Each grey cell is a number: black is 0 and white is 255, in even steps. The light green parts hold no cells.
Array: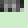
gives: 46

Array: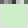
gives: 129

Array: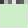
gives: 115

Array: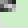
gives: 121

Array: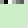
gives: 250

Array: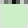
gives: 151

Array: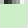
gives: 66
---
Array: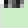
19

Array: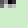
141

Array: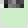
48

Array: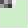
174

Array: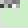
148

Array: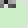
29
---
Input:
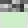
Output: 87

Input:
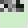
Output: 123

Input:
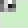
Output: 210

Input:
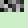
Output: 4

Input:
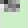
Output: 42

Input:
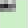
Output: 161

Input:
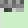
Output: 105

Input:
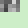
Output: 93

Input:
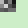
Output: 67
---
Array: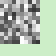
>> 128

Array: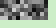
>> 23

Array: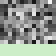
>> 106

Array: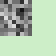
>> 99

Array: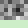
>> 89

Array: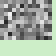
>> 74
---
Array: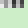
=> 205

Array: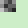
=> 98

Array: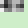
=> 95

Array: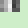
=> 242

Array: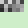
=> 107

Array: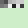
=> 175

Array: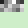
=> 211

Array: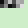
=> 194

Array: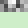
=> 202
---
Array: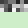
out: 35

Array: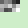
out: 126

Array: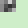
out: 123

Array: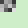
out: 166

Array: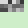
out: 217

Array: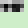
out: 156
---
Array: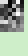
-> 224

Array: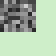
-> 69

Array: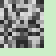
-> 70

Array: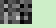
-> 90

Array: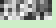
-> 38

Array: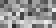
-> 115
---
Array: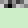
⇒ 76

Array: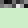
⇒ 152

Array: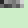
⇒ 64

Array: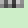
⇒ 75

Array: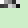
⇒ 72

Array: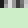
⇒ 165

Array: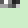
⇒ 163

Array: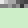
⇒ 127

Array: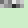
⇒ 151
